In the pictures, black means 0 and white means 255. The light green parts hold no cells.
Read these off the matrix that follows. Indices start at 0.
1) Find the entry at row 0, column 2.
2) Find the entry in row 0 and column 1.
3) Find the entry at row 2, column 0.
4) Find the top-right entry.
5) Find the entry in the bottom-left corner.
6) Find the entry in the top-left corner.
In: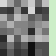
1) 104
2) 160
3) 176
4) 189
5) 42
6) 214

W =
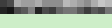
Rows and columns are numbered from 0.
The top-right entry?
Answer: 186
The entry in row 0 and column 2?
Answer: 173
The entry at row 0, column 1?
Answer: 75
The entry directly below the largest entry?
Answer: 75
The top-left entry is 61
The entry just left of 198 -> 173
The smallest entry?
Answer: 22
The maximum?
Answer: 198
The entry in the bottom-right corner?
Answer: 117

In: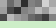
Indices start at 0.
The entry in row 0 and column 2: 143
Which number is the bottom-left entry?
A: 74
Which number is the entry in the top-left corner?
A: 169
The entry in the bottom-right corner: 130
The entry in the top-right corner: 169

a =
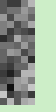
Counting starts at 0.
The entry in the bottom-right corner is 182
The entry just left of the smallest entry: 114
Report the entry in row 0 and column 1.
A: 59
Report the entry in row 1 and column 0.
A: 89
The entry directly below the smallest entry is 59
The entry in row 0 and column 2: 59
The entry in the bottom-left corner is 89
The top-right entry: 182
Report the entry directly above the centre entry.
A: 101
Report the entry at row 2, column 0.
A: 154
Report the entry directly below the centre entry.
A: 89
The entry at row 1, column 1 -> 114
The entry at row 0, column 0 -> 89
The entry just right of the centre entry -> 75
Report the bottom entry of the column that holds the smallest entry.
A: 182
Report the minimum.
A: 16
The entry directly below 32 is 89
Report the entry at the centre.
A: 142

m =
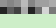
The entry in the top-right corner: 171
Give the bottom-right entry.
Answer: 121

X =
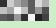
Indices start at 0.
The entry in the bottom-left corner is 92
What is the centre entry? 193
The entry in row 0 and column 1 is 205
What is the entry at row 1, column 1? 165
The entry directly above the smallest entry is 152
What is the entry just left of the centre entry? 243

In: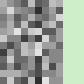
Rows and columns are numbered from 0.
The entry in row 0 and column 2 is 122
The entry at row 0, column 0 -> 175
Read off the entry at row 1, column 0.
159
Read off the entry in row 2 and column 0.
122
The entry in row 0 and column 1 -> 147
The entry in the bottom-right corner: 147
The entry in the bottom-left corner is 107
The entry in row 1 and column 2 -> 147
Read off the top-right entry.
175
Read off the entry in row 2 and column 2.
92
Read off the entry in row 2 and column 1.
159

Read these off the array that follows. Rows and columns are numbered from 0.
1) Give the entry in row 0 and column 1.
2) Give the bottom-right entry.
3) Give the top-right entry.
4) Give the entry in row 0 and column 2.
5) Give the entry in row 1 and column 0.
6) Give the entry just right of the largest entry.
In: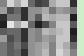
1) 213
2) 131
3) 48
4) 171
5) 157
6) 171

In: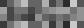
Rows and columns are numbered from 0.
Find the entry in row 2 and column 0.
131
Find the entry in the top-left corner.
58
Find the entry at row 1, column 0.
161
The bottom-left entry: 58
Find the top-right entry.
85
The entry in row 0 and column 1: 100
